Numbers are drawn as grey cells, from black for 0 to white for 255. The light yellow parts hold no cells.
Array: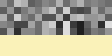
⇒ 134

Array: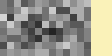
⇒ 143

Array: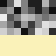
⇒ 31

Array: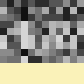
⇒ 139

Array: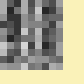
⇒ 105
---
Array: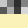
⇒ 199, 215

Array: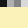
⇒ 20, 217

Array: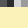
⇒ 87, 155

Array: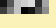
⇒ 21, 140

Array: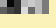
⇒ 163, 122

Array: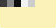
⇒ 59, 204

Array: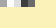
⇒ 166, 107

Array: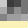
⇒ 202, 170
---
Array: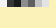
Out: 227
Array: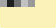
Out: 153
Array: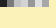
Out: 167
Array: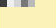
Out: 186
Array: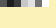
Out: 255
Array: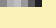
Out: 32
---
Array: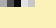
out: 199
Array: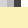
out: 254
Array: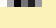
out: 156
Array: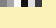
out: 59
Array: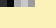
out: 157
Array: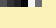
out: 109
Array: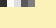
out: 127
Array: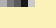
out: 202
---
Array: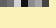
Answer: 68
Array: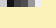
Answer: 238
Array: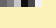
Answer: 242
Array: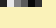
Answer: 50
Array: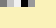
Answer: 153
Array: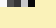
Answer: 9
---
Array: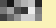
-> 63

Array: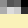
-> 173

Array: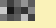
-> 118

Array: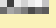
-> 107

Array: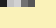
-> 30

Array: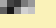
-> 94

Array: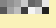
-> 87
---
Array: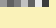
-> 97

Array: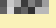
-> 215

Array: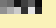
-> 175

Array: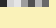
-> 213

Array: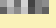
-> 170

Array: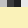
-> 61

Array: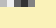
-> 239

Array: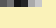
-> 115

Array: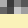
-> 72
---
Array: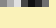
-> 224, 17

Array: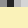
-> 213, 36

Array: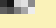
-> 237, 22

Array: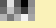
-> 241, 2

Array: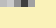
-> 203, 62

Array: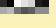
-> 248, 3
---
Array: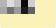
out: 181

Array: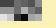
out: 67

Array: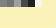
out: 128

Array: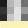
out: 29

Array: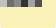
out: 193

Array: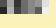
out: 80

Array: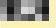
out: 118

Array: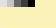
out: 225
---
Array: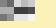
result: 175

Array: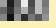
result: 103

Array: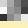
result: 249

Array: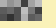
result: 92

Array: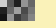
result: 32

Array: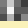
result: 108

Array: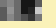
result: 91

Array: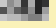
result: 82
